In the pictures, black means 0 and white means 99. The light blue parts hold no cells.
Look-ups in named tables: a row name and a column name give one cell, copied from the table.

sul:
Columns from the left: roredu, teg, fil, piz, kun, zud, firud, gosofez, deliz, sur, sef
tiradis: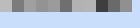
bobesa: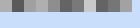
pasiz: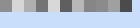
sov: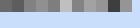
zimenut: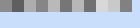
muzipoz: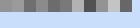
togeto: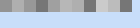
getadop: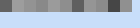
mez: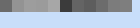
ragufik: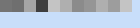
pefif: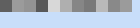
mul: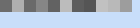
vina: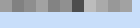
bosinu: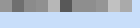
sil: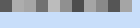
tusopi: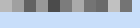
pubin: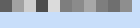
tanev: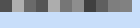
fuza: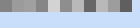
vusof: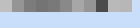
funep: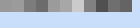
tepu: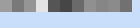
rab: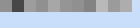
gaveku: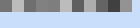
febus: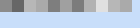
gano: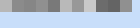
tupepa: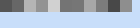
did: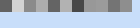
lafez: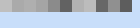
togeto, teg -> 68
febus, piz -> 66
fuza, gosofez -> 40
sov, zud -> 74
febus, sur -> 71
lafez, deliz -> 40
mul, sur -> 72
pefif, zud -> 68
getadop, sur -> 27
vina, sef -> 63
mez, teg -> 57
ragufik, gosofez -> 58

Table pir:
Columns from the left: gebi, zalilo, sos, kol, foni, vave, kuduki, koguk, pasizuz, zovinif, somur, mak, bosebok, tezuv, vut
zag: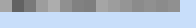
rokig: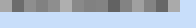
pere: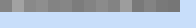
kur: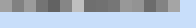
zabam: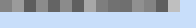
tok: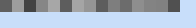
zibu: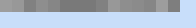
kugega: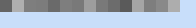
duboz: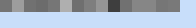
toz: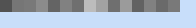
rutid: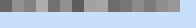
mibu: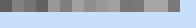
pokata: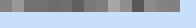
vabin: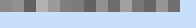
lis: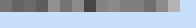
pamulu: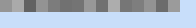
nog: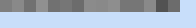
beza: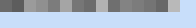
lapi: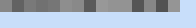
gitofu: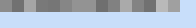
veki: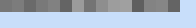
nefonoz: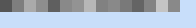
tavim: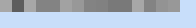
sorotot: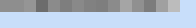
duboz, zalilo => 61
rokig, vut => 66
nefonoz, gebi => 33
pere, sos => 53
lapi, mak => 33
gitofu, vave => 52
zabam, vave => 54
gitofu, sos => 64
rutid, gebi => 40
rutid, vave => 56
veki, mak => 37
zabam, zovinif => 44
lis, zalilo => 39
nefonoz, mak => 39
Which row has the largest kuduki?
kur

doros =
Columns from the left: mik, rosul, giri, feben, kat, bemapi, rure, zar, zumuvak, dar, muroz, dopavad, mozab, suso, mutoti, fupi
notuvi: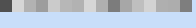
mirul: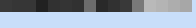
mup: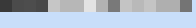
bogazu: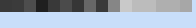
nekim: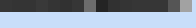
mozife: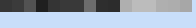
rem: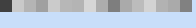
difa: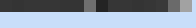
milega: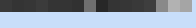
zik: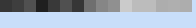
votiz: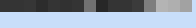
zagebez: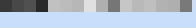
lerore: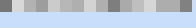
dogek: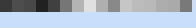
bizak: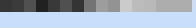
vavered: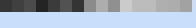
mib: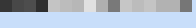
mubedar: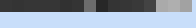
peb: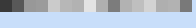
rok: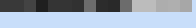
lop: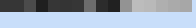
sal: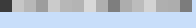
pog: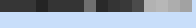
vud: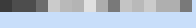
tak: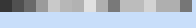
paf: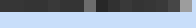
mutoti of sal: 67
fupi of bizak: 67
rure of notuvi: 69
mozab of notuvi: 82
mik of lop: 21
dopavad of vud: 72
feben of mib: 18
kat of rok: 20
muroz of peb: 69
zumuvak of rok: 17
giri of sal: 71
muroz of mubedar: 21
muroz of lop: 57
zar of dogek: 87
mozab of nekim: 21
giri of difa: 21
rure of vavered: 20
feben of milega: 23
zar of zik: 43
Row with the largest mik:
lerore

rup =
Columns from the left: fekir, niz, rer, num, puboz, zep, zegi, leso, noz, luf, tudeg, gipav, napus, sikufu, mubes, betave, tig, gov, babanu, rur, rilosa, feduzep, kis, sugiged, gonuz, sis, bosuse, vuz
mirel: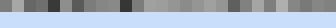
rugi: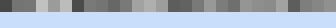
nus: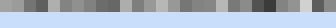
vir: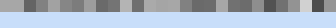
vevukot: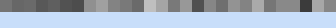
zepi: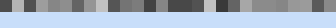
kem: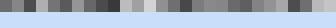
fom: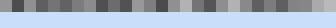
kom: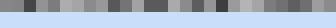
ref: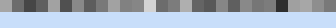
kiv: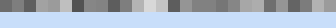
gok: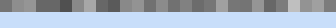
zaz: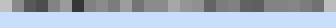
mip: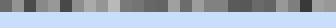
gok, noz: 40
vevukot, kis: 46
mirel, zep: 55
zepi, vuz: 53
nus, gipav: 49
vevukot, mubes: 47
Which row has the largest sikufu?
kiv

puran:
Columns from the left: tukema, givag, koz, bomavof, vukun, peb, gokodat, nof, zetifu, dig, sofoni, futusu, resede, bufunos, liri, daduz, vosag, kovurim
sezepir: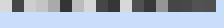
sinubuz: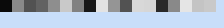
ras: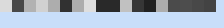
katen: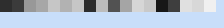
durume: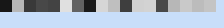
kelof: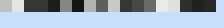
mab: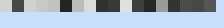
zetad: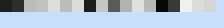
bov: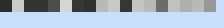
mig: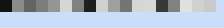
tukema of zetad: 12
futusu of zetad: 87
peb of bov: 83
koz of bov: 20
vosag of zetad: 85
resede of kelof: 41
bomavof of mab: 78
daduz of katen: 87
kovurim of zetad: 83
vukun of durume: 26
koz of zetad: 73
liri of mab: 20
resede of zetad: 72
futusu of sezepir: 31
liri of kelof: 87
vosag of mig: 81

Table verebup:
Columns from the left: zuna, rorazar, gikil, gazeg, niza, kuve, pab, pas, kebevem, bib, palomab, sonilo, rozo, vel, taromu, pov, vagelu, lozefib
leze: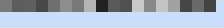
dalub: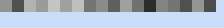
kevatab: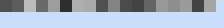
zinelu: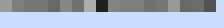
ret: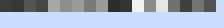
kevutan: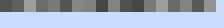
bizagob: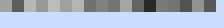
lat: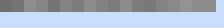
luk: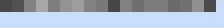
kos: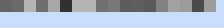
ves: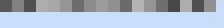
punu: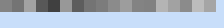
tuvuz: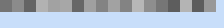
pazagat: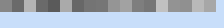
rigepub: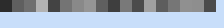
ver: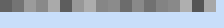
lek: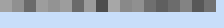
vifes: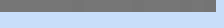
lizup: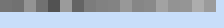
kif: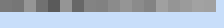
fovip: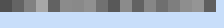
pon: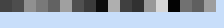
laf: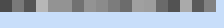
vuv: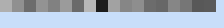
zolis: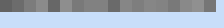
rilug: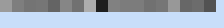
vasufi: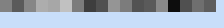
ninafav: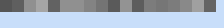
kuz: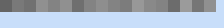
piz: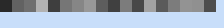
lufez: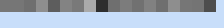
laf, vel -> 41
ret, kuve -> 55
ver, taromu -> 53
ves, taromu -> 28
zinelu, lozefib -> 32
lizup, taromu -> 57
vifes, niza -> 46
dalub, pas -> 45
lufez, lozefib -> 30
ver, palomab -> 42
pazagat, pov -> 56
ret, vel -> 89
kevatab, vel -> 59
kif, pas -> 51
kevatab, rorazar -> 36
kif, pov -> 60
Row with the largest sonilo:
ret

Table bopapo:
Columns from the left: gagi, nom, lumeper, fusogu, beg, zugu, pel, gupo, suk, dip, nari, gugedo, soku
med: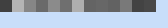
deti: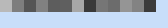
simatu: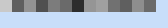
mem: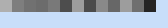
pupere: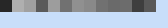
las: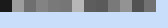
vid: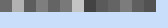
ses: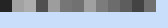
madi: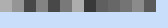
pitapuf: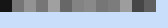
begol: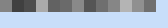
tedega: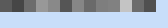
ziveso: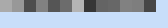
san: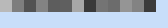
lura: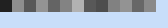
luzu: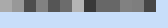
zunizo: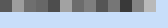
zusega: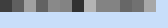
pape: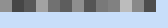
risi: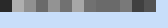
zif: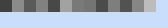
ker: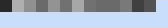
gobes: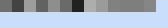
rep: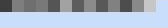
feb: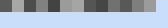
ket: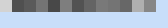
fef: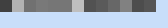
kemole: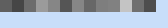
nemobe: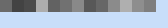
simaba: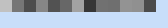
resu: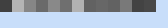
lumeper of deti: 33
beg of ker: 57
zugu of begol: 41
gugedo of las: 32
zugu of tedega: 33
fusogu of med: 41
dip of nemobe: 54
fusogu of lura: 57
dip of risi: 41
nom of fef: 69
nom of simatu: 37
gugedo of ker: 25

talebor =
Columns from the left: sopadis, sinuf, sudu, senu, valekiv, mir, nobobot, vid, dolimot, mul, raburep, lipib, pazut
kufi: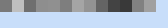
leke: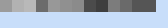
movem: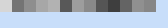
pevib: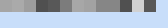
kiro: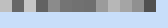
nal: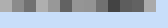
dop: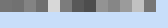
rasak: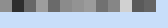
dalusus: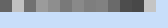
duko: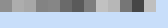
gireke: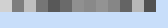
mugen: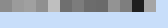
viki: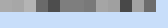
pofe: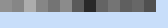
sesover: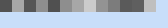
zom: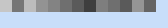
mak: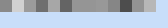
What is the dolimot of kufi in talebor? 39
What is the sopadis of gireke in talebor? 81
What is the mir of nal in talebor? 38
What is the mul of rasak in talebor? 52
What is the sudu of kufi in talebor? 43
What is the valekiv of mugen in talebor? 74
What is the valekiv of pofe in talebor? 45
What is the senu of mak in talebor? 43
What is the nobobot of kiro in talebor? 44
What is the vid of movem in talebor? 53

